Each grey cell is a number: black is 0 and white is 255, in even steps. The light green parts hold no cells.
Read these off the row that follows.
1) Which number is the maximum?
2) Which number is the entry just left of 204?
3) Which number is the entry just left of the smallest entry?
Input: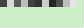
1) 229
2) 51
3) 204

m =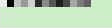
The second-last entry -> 124
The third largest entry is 194
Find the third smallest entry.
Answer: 45
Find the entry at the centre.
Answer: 139

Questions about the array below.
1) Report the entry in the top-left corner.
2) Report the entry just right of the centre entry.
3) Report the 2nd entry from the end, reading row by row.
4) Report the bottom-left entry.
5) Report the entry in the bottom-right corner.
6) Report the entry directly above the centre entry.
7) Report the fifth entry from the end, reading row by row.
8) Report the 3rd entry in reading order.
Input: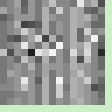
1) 120
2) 150
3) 135
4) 120
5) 120
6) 107
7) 163
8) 163

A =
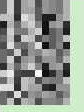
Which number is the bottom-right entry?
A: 177
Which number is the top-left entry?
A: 107
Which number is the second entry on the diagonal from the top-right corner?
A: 121
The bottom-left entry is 107
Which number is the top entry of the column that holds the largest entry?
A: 77
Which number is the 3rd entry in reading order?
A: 61
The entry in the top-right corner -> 177
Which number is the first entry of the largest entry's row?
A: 206
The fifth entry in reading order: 177
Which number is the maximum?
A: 246
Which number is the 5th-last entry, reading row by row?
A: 77
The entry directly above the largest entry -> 134
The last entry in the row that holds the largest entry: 31
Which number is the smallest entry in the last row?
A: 61
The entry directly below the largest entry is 77
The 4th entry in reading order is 162
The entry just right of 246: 17
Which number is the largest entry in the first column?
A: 220

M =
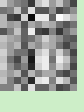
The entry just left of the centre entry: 169
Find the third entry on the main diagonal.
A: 55
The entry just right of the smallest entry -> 236
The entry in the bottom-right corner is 142
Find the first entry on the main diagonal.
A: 208
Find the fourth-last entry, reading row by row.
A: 155
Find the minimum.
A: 11
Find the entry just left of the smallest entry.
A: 208
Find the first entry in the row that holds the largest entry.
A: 182
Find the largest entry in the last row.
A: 223
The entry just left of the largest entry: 98
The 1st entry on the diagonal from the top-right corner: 70
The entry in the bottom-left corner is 129
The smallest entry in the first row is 55
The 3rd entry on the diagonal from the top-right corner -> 251
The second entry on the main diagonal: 129
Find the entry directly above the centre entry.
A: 155
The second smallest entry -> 24
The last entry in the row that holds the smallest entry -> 182
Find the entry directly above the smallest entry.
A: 223
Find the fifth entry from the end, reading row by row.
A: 98
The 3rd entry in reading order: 129
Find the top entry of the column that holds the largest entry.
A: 195
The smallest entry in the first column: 85
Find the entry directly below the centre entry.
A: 195
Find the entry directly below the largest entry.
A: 114
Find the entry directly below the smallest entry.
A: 169
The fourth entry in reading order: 114
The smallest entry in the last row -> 70
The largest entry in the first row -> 223

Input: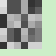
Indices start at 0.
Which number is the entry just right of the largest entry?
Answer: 80
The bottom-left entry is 51
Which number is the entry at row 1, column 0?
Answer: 210
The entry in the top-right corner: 65
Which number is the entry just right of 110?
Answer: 126
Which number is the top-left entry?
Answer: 224
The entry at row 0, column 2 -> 80
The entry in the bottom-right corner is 210
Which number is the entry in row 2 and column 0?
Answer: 51
